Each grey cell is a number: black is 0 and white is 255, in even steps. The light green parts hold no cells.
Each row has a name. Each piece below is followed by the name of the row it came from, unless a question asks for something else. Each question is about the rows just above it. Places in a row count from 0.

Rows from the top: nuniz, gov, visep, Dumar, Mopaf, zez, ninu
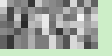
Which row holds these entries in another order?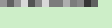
zez
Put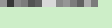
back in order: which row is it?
zez
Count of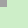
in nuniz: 0
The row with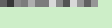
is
zez

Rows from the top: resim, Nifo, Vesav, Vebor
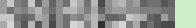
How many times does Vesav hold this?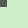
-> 2
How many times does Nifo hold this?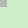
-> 3
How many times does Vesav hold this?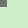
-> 5
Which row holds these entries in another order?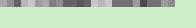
resim

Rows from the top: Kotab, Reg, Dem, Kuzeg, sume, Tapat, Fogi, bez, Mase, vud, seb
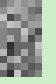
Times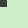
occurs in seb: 0
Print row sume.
[132 117 117 195 132  75]
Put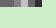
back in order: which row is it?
Fogi

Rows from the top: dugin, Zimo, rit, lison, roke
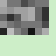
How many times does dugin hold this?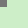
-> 4
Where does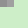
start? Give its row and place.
Zimo, 1
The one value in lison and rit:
[102]
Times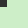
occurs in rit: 2
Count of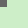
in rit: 2
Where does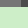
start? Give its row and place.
lison, 3
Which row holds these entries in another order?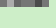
dugin

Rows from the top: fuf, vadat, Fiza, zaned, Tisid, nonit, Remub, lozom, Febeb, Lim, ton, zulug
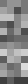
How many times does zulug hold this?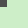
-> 0
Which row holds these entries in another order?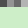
Tisid
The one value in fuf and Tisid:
[148]
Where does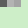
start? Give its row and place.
Febeb, 0
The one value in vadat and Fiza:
[164]
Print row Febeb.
[ 93 179 164 106]
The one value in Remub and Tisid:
[148]

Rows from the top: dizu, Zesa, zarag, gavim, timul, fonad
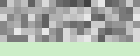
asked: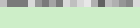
fonad
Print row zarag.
[217 135 164 122 217 150  97 176 176 203 191 203 231 109  97 176 191 122
 122 231]
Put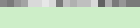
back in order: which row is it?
fonad

